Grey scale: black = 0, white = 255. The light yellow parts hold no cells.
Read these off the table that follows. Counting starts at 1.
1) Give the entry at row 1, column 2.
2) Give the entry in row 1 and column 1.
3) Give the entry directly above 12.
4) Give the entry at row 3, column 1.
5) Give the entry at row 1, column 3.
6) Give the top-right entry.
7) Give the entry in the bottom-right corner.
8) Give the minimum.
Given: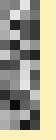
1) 127
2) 139
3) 86
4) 180
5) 228
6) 95
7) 67
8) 12

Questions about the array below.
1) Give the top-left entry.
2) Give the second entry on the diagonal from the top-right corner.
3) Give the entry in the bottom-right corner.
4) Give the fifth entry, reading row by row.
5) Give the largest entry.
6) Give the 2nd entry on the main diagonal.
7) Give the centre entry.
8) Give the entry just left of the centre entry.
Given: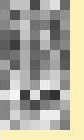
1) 133
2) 123
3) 123
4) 194
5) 244
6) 83
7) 92
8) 173

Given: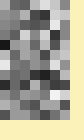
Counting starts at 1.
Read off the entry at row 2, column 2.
135
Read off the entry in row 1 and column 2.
104
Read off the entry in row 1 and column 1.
177
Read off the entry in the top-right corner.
135
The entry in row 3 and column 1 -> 135
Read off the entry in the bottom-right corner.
165
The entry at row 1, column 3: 95
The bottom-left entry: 83
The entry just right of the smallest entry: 154
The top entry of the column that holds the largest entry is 198
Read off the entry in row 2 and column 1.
145
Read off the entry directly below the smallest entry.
186
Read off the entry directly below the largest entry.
165
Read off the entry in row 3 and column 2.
123
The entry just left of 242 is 123
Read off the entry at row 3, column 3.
95
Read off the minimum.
23
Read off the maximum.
242

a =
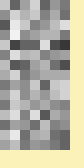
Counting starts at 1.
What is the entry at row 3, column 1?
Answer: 88
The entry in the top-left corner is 200
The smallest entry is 55
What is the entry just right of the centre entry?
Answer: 171
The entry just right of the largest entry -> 142
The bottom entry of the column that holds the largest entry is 189
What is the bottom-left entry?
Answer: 161
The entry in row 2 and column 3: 180
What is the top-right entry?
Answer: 121
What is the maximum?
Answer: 242
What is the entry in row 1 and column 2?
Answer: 100
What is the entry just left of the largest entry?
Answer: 142
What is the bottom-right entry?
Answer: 100
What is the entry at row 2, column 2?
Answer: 210
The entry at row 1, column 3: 161
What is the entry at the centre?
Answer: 151
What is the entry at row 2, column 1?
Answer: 142
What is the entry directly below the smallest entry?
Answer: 161
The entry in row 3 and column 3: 200
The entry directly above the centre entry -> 161

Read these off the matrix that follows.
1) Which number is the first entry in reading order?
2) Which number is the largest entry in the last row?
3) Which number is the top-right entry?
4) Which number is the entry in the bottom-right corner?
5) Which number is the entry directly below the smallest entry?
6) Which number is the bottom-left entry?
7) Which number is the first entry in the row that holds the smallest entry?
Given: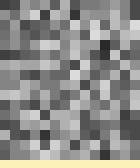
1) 63
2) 208
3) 74
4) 111
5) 52
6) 93
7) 122

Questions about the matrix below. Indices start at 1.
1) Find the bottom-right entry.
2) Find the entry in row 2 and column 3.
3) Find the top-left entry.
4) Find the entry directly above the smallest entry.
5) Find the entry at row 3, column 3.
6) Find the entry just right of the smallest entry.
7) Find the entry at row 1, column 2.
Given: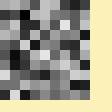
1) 114
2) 2
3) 170
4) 148
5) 42
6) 182
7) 182

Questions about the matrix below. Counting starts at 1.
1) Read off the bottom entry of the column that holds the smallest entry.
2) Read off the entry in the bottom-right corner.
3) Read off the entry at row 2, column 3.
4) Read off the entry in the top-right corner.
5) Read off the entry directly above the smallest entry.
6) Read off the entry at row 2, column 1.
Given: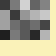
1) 31
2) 180
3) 150
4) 131
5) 161
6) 161

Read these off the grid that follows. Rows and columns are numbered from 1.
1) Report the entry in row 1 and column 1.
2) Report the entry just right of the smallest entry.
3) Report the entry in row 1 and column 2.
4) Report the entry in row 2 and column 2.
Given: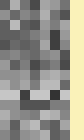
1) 95
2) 198
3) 175
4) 105

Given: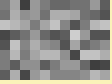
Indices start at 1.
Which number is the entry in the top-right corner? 93
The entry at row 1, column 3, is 62
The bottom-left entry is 93
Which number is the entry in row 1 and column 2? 165
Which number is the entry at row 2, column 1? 114
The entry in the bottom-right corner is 165
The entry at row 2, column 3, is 144
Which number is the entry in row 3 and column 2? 183
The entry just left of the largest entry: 93
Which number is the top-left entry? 124
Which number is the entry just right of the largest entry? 153
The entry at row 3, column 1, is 194
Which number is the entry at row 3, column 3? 165
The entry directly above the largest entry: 83
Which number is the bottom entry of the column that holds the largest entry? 133
